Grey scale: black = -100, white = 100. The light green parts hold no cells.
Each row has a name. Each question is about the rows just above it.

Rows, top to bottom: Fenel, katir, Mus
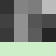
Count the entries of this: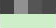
4
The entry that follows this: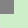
[-2]
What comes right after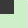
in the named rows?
[14]
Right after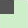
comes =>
[-43]
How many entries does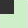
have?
1
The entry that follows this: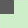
[-71]

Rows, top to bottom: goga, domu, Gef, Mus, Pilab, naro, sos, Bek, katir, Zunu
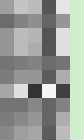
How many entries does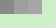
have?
3
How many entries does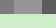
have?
4
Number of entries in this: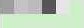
5
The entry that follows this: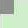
[-21]
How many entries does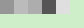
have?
5
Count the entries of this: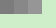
3

